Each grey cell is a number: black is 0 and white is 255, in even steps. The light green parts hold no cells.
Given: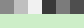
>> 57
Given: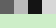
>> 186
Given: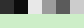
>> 156
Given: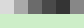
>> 73
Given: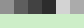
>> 44
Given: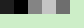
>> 132
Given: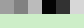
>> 4
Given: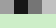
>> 22
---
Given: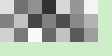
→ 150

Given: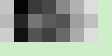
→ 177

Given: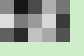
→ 175

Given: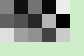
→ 8

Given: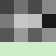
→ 73

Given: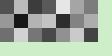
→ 165

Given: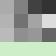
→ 65

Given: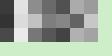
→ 171
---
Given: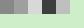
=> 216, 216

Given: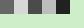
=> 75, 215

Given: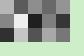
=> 32, 238

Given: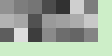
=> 154, 221

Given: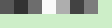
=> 250, 250

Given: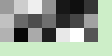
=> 111, 255

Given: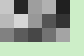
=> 152, 214

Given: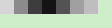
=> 20, 214

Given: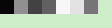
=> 97, 247

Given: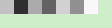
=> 98, 248
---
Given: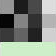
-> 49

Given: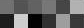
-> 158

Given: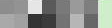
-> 182

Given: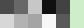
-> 247

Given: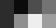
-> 238

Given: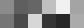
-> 39

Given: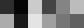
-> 118

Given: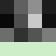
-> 201

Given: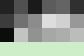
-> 209

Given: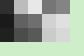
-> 210
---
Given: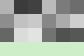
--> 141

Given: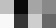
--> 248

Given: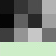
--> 5

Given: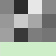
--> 152

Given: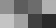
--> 196

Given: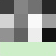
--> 211
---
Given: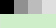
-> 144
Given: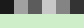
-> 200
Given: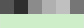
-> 176
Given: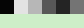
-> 87
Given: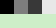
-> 125
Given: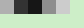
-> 22
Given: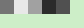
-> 161
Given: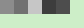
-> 198
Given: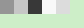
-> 56
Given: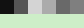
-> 171
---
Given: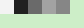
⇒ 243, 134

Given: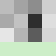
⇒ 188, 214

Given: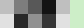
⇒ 191, 225

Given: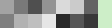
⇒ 163, 56

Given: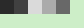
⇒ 42, 104

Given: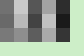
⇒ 113, 53

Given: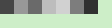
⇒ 70, 48

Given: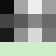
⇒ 12, 120

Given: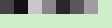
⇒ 68, 158

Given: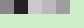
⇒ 136, 158
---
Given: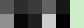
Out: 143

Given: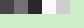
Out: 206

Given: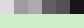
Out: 171

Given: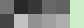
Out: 174

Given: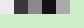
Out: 170

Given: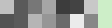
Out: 200

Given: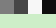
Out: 125
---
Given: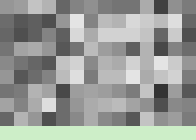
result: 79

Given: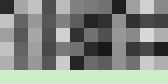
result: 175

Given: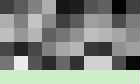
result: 137

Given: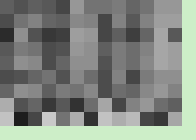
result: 88

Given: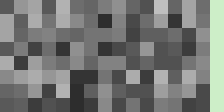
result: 144
